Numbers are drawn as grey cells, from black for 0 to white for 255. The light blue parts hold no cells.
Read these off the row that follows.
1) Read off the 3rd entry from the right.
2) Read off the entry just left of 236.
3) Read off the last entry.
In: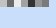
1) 51
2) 107
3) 123

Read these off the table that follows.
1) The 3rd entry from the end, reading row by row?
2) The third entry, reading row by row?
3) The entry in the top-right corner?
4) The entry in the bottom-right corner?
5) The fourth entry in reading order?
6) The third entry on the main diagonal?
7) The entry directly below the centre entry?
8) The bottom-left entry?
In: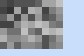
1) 82
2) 82
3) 192
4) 138
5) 82
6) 67
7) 125
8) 98

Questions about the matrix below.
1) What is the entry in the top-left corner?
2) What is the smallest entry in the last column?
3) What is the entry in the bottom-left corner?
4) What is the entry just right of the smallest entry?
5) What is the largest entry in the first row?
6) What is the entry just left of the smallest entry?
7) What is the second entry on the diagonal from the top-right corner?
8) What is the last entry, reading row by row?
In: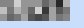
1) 133
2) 119
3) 149
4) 177
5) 207
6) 133
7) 87
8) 133

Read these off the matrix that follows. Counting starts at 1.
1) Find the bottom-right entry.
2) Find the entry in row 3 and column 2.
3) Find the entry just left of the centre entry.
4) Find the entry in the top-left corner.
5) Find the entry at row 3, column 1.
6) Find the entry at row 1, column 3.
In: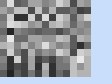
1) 179
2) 208
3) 163
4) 133
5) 118
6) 92

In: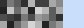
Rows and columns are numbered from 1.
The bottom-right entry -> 153
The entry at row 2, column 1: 35
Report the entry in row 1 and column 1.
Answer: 49
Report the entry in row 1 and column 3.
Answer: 93
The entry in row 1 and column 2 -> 121
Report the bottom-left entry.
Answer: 168
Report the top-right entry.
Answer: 137
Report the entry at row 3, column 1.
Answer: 78

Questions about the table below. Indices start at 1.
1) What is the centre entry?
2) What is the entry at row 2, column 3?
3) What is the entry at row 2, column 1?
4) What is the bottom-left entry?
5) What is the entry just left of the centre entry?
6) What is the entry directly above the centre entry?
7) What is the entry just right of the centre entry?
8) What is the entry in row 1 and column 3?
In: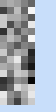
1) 172
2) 188
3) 65
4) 217
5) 117
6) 89
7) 158
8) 158

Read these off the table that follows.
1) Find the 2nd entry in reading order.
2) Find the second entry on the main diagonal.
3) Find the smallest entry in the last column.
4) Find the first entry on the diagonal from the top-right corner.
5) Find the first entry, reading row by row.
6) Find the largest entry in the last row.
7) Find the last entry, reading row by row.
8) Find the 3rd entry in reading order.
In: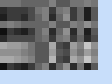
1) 116
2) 59
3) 75
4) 116
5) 116
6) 144
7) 88
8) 116

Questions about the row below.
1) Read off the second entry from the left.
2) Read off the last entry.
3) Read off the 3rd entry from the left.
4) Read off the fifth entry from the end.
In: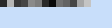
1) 182
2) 196
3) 57
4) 112
